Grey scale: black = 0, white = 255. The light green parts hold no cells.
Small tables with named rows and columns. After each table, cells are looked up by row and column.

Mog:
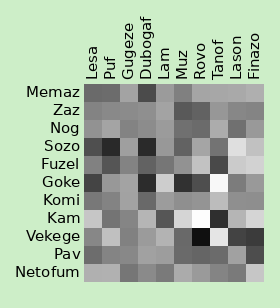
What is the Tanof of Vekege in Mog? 229
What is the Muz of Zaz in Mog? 89
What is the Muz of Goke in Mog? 49
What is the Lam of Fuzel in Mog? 118
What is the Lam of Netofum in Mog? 122
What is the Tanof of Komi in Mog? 188
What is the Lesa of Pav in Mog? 109
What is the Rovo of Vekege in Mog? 16
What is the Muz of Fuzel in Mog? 146
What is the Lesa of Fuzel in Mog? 129
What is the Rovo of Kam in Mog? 253
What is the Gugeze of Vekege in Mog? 129
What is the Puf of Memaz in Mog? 108
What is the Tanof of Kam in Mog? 47

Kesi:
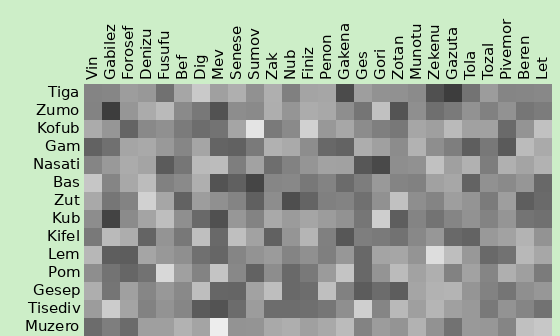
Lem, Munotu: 148
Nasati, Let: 178
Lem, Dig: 112
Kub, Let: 112
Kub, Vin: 141
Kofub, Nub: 138
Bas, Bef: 138
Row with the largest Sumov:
Kofub

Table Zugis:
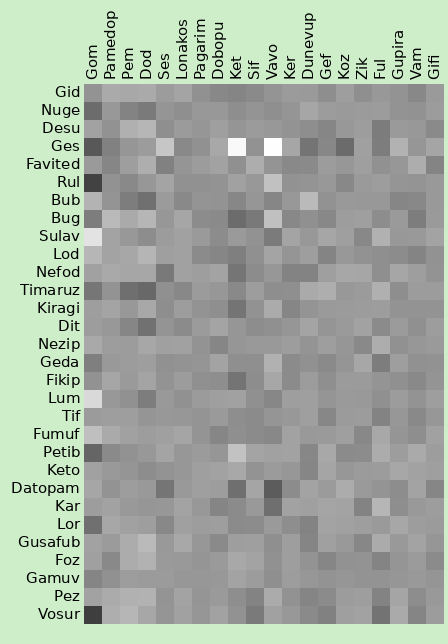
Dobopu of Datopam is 157
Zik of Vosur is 162
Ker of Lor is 142
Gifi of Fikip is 148
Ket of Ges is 249
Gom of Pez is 162
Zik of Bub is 152
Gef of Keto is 165
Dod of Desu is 182
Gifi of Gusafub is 150
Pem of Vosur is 182

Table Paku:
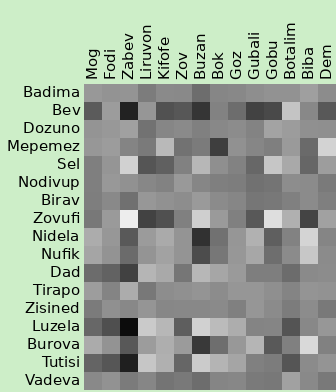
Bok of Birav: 139
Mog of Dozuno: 148
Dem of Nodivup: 122
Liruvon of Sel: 85
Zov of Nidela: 148
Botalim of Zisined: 124

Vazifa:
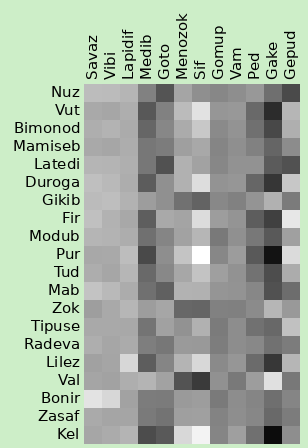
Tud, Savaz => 173
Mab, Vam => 147
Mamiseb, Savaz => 169
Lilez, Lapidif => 215
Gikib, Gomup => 136
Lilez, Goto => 133
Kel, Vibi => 171
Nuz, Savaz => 188
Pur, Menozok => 196

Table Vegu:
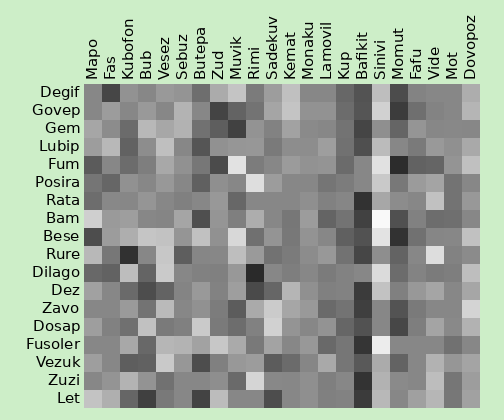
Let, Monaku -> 143
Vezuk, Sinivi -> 171
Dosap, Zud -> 122
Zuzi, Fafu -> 135
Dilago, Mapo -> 104
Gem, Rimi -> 147
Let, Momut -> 135
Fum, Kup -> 107
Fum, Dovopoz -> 192
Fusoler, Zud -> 199
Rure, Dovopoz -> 139
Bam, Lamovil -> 100
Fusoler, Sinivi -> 236
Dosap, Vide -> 164
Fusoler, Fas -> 135
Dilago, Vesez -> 202
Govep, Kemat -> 196

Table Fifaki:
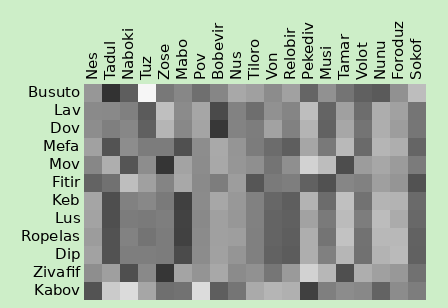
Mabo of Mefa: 80
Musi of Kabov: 127
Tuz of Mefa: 124
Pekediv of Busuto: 101
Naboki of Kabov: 219
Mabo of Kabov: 114

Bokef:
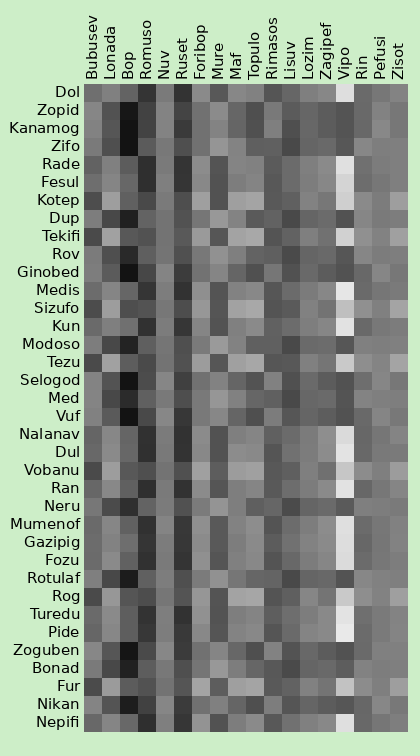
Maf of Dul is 140
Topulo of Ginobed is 80
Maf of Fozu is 128
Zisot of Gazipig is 130
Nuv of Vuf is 135
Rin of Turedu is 111
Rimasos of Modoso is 96
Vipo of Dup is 82
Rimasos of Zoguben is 130
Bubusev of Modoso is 125

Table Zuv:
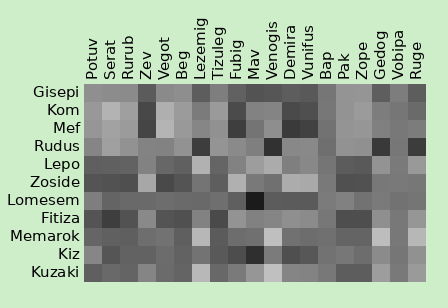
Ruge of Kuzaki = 154
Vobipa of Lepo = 122
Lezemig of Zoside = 116
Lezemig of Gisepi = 93
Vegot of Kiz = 108
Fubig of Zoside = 176
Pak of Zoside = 80
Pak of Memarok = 100
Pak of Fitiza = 78
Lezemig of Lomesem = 105
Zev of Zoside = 167
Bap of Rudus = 111
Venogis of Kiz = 123
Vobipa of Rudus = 119
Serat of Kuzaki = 105
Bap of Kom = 119
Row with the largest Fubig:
Zoside

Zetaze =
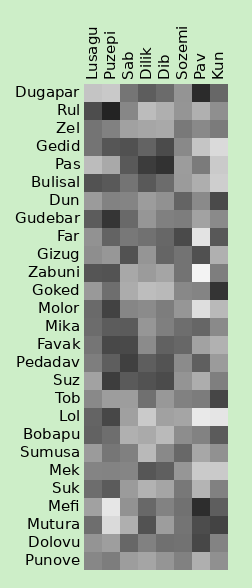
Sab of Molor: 134
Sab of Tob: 157
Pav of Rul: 176
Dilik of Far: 113
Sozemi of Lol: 165
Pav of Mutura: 76
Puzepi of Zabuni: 83
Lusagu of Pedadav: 126
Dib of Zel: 169
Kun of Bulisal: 206
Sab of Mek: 133
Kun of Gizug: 176
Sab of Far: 120
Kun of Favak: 177
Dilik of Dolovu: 129
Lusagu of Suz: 162
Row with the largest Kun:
Lol

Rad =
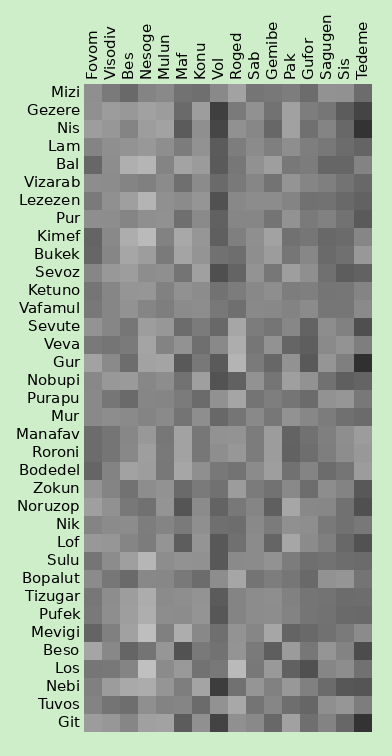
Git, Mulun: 162
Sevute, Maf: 108
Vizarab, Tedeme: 104
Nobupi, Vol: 83
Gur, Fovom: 162
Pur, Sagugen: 129
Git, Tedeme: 51
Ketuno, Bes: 149
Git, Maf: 92

